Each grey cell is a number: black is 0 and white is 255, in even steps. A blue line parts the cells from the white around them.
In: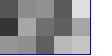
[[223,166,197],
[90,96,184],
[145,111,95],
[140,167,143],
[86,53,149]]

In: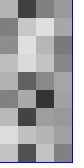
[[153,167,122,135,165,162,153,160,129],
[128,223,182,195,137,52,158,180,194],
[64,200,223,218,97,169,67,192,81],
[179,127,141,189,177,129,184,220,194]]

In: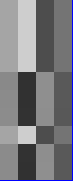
[[116,116,116,116,89,89,88,116,89,89],
[77,77,77,77,143,143,142,77,142,143],
[206,206,206,206,49,49,50,206,50,49],
[165,165,165,165,137,139,140,165,139,139]]

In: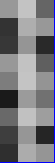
[[101,152,41,95,148,113,158,37,149],
[195,174,149,194,196,155,193,150,172],
[152,51,55,152,125,26,105,62,47]]

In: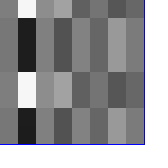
[[103,123,123,123,103,103,123,123],
[86,153,153,153,86,86,153,153],
[116,102,102,102,116,116,102,102],
[96,130,130,130,96,96,130,130],
[162,82,82,82,162,162,82,82],
[141,128,128,128,141,141,128,128],
[246,29,29,29,247,246,29,28],
[126,119,119,119,126,126,119,119]]

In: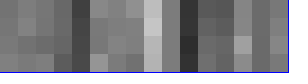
[[120,127,134,121],
[107,107,106,106],
[133,134,160,139],
[86,92,102,99],
[89,98,106,111],
[52,53,45,50],
[124,124,124,124],
[189,197,182,179],
[144,128,127,113],
[129,126,131,123],
[136,121,120,149],
[64,69,71,73],
[104,105,102,92],
[118,117,108,126],
[125,130,114,122],
[115,118,121,128]]

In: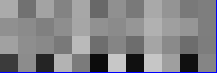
[[126,126,125,133],
[121,150,109,16],
[148,159,138,159],
[169,177,165,198],
[121,150,109,16],
[144,139,133,199],
[104,145,110,12],
[167,166,186,123],
[131,142,121,179],
[163,128,137,36],
[113,139,142,140],
[171,144,161,59]]

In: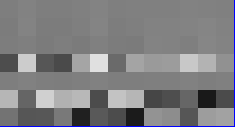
[[128,130,131,145,128,75,162],
[129,133,134,179,126,25,157],
[130,131,127,200,129,102,86],
[128,130,130,156,127,78,141],
[128,130,131,154,127,70,147],
[128,127,123,164,126,182,27],
[127,125,124,106,126,195,76],
[131,132,128,224,129,76,89],
[128,127,123,165,127,184,32],
[126,124,126,74,125,177,121],
[126,124,123,86,126,208,87],
[130,131,127,204,129,101,86],
[126,124,125,77,126,182,115]]

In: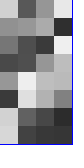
[[232,47,239,189,186,129,44,54],
[150,171,58,150,190,178,71,56],
[88,151,78,79,238,223,97,66],
[209,145,118,73,151,58,210,215]]
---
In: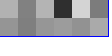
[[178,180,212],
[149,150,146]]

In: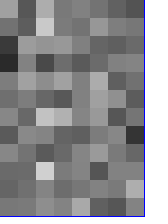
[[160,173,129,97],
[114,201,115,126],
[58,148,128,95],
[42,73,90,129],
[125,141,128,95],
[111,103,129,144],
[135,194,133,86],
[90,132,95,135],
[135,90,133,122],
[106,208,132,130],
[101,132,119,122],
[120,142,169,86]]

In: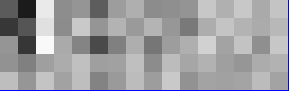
[[91,234,149,157,140,148,176,170],
[55,224,201,179,180,121,196,171],
[149,249,132,128,118,175,163,143],
[146,159,192,161,140,166,159,172],
[190,196,190,154,157,146,161,188]]

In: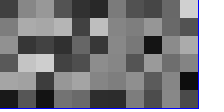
[[64,152,49,123,70,208],
[125,167,65,133,150,82],
[145,66,102,136,20,171],
[89,206,78,134,154,132],
[165,61,164,126,91,13],
[25,19,106,44,76,74]]

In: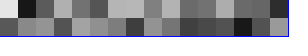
[[229,91,114,181,128,107,173,102],
[88,148,163,125,147,64,82,82]]

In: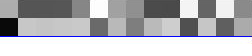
[[173,85,134,161,75,244,242],
[9,196,201,185,186,80,95]]
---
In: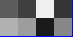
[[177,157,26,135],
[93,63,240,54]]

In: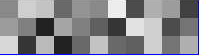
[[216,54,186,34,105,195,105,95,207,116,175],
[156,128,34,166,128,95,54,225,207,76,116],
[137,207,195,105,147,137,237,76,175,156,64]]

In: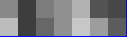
[[188,61,103,145,199,157,92],
[136,61,124,145,178,83,71]]

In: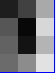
[[107,140,226],
[98,19,180],
[86,8,215],
[30,65,169]]

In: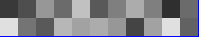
[[224,116,89,183,162,172,151,68,162,224,98],
[57,78,151,107,193,89,127,172,127,47,107]]

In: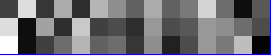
[[253,14,64,109,181,97,109,54,142,33,76,152,121,190,4],
[221,14,162,45,201,64,76,45,152,76,88,152,142,109,76],
[64,221,54,171,45,181,142,97,171,97,121,212,109,14,88]]
